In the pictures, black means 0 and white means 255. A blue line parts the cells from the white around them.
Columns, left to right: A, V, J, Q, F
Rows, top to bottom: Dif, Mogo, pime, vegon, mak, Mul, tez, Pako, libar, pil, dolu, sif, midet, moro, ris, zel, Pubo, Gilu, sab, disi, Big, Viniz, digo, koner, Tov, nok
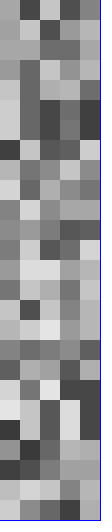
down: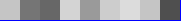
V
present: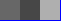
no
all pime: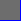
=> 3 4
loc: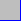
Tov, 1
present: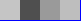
no
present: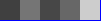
no
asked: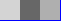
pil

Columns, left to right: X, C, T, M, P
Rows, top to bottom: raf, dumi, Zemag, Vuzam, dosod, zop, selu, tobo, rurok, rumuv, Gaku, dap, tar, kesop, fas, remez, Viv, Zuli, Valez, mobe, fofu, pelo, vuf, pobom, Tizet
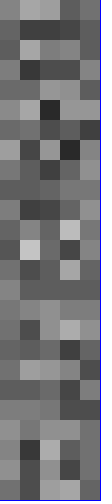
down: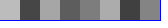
M
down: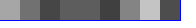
C
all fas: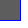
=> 2 3 4 5
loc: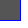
tar, 1
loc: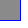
zop, 1

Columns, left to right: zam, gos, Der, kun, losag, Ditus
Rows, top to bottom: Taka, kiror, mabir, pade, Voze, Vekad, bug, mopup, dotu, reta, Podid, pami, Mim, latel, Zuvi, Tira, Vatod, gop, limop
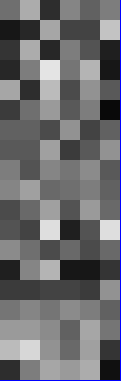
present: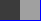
no
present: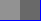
yes

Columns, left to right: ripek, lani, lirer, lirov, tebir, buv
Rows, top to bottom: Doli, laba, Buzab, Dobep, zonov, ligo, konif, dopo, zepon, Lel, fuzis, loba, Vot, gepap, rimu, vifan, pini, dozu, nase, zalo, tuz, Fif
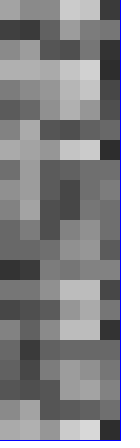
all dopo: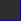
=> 6
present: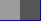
yes
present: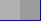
no
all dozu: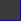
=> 2
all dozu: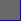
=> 1 4 5 6

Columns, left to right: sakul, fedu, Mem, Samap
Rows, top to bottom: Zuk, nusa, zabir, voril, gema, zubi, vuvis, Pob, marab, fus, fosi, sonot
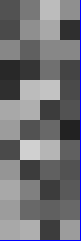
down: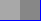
Mem
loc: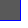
fus, 4
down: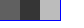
fedu
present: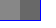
no

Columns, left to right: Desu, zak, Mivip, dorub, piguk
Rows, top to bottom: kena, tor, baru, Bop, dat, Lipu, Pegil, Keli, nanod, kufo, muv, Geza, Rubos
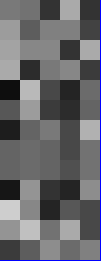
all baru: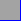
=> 1
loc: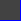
tor, 5
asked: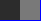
Bop

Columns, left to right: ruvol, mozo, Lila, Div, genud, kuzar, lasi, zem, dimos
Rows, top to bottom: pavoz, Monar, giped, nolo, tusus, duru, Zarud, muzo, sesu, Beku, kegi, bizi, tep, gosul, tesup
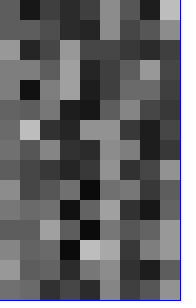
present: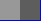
yes
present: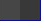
yes
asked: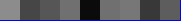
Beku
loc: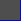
Monar, 3

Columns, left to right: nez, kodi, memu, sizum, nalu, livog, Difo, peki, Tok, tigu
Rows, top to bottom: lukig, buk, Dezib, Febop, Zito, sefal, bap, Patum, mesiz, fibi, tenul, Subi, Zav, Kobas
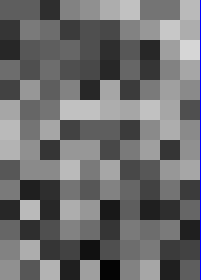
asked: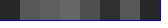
Dezib
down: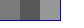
nalu
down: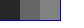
nez
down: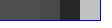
nalu
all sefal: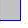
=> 4 5 8
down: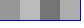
sizum

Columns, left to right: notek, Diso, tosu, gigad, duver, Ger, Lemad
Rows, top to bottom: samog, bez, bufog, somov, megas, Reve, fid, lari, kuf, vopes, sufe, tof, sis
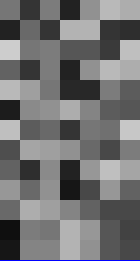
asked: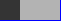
bez
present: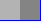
no
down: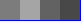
Lemad
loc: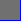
fid, 6
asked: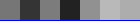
samog
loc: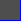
lari, 1

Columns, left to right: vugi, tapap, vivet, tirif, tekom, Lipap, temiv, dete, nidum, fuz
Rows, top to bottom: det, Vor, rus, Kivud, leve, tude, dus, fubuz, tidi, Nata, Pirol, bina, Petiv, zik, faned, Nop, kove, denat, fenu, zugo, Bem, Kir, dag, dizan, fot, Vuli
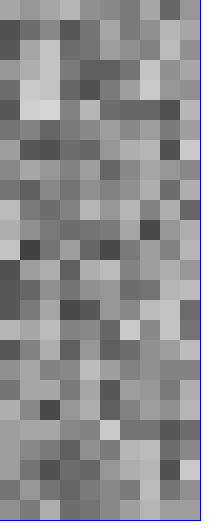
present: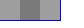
yes
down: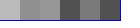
nidum

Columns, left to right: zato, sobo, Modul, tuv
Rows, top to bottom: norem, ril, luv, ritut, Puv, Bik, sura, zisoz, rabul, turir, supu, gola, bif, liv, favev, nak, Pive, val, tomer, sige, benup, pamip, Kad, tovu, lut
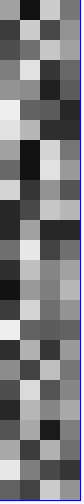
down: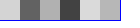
sobo
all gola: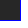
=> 1 3 4
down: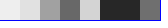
zato

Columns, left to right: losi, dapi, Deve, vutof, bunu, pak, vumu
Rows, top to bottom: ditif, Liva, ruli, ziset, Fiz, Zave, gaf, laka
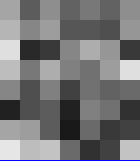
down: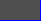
dapi
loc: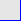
laka, 1

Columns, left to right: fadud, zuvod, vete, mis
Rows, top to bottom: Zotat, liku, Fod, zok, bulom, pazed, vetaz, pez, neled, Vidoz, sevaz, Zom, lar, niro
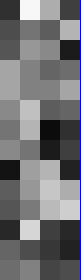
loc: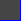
niro, 3
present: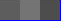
no
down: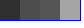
fadud
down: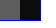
vete
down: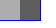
vete
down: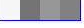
zuvod
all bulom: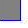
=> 2 3

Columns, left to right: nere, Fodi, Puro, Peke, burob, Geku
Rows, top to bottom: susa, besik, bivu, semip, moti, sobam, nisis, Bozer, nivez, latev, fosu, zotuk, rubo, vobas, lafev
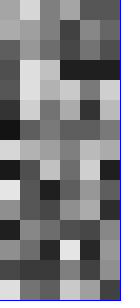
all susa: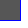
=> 5 6
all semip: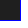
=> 4 5 6
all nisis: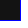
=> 1
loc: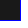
nivez, 1

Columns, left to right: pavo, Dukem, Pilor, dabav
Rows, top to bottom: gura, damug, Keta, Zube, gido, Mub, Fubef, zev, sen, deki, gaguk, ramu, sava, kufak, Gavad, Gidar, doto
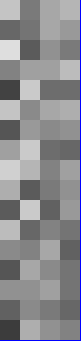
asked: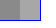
Mub
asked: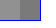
Keta
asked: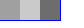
zev
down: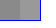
Dukem

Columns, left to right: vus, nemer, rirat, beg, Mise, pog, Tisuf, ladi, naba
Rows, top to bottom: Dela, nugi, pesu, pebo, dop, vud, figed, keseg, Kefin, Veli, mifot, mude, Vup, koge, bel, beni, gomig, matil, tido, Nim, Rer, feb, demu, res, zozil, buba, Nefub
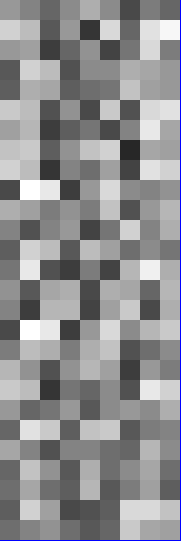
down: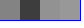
beg
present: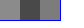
yes
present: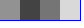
yes

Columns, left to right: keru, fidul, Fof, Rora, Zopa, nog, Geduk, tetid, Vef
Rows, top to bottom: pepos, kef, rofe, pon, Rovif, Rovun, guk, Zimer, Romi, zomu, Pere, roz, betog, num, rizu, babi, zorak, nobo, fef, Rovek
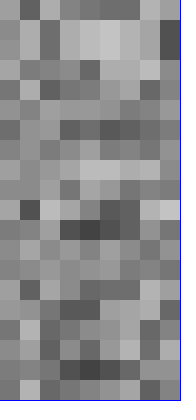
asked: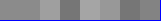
zomu
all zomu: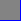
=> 8

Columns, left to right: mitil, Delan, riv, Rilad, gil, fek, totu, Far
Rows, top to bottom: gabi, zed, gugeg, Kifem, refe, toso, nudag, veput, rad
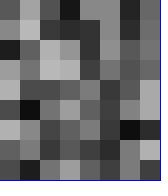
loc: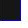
gabi, 4
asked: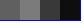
nudag
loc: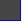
nudag, 3
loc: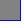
toso, 7
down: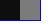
totu
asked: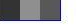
gugeg
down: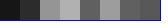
Rilad

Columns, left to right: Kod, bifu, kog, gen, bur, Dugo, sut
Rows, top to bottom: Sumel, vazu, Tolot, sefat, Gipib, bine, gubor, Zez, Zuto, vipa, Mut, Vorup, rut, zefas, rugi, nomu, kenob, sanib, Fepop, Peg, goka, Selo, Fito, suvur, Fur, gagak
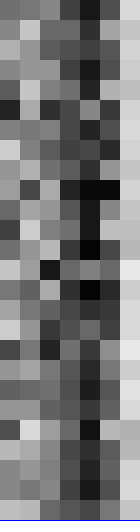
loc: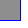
sanib, 6
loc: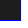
Peg, 5

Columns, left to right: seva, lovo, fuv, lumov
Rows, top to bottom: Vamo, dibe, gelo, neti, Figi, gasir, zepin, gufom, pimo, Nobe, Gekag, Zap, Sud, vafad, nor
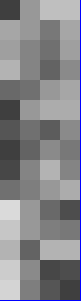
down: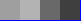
seva
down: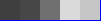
seva
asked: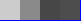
vafad
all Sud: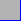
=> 1 3 4
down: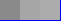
lumov
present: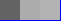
no

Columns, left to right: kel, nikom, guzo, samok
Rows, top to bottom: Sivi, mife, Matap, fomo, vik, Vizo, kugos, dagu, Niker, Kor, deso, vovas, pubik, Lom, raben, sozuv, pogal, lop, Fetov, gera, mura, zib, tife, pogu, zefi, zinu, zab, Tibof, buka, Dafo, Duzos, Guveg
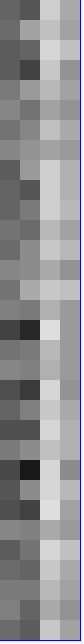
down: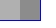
samok
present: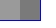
no
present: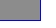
no
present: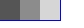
yes
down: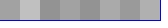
samok

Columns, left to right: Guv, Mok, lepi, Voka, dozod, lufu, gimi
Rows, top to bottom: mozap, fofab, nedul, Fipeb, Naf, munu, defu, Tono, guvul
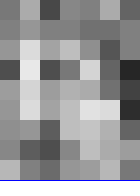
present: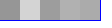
no
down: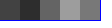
gimi
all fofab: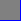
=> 1 3 4 7

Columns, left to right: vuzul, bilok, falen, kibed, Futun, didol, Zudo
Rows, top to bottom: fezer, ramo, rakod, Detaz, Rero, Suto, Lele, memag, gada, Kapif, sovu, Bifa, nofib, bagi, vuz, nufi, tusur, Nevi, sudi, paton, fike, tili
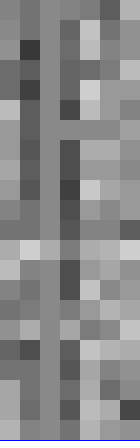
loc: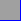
Lele, 7
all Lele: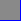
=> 3 4 5 6
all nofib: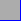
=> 1 3 5
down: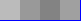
Zudo

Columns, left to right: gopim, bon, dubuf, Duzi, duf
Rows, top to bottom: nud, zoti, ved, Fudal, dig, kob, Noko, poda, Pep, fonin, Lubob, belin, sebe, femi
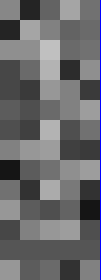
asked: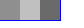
ved
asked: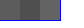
Lubob
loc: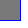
fonin, 4
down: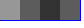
bon
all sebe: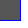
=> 1 2 3 4 5
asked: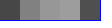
belin

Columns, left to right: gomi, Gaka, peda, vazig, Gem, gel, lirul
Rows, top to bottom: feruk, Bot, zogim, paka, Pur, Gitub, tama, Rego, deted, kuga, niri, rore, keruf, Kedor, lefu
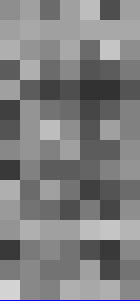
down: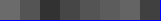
Gem
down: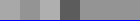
Gaka
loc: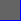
deted, 5
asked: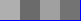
kuga
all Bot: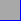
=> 2 5 6 7
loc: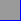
niri, 1

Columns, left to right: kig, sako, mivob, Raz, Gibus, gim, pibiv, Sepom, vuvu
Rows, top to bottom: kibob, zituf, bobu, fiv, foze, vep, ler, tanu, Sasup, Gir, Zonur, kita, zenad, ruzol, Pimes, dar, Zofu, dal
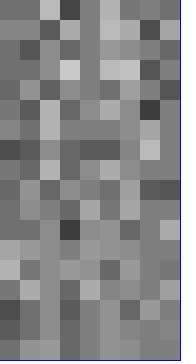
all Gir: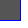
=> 9
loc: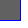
foze, 3
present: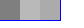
yes
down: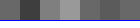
Raz

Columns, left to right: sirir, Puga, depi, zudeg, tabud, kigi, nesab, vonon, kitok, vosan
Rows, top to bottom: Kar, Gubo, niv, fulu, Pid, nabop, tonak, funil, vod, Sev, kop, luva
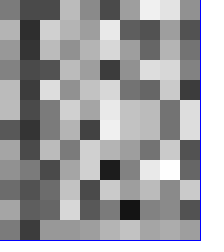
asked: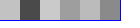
Sev
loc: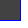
tonak, 5
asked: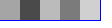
funil
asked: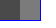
nabop
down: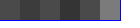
Puga
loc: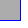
luva, 9
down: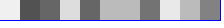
vonon

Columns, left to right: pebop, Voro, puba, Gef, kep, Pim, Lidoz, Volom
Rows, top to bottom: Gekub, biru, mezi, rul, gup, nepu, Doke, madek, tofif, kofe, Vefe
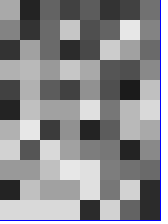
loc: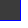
Doke, 3
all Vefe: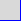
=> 1 2 3 4
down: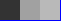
Voro
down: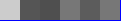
Pim
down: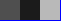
Lidoz
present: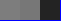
yes

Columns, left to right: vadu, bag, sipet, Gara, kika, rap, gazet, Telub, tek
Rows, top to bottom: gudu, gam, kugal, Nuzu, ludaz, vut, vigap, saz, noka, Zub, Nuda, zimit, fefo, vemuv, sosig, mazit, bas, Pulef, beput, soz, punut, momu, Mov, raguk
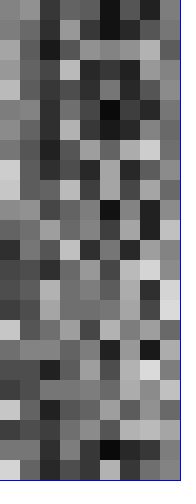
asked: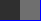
vut
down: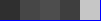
vadu
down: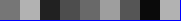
rap

